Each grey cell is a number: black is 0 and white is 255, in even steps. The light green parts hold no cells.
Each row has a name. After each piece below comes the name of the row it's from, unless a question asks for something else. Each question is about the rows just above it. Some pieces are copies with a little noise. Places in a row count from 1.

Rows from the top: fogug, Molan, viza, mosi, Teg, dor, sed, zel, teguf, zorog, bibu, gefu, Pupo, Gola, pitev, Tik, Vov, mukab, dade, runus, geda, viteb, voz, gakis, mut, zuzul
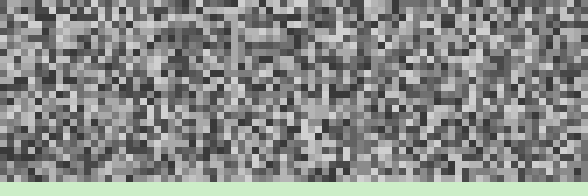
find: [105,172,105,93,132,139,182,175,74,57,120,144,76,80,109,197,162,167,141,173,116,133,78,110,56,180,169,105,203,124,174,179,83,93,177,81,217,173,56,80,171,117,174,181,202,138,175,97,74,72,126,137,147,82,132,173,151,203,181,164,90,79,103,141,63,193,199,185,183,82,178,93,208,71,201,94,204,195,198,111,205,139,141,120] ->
gakis
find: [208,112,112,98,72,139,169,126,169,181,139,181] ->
zorog
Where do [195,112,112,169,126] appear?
fogug
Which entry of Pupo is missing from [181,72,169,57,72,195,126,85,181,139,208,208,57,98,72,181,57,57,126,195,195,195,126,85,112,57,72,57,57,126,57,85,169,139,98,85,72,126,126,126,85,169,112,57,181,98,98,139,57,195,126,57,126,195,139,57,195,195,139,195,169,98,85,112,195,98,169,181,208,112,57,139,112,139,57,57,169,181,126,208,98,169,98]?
[154]
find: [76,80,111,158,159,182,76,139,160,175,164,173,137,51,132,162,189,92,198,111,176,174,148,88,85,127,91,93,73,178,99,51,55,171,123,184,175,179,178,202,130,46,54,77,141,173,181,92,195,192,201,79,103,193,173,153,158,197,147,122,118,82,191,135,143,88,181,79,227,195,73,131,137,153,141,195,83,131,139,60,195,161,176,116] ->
Teg
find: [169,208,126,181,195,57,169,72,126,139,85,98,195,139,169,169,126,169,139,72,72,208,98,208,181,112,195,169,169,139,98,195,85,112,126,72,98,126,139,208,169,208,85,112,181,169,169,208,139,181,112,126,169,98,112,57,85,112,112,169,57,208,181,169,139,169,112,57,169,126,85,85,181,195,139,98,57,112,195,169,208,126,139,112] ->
Vov

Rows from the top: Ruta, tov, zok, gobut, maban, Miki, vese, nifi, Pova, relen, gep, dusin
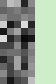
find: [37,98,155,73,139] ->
Pova
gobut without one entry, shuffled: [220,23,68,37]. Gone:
[205]
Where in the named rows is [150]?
relen, 5
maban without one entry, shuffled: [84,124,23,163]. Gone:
[52]
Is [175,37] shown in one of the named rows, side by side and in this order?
yes

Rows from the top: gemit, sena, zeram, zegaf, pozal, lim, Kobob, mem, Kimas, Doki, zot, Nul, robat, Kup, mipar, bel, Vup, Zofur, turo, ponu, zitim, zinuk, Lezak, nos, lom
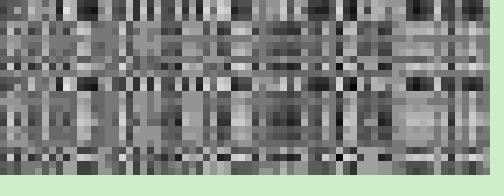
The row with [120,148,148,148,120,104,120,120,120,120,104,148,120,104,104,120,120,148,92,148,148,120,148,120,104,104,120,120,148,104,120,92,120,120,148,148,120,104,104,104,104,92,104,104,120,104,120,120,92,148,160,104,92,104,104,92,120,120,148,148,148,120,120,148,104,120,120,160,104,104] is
zitim
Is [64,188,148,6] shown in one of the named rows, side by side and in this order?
no
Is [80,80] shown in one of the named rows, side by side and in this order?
yes
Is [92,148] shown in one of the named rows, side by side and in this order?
yes
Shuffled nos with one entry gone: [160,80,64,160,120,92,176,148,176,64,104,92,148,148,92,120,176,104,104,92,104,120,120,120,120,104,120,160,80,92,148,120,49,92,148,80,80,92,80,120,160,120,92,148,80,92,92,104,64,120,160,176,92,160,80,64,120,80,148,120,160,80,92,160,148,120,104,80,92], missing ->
[134]

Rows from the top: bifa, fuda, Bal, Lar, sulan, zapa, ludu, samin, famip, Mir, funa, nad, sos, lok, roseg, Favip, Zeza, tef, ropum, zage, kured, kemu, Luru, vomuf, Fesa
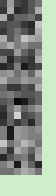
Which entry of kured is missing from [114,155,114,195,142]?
[183]
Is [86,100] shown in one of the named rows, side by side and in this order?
yes
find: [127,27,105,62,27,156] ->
famip

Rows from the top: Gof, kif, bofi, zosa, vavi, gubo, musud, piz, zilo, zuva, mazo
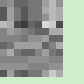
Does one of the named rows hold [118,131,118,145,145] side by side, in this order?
no
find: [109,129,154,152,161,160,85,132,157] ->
musud

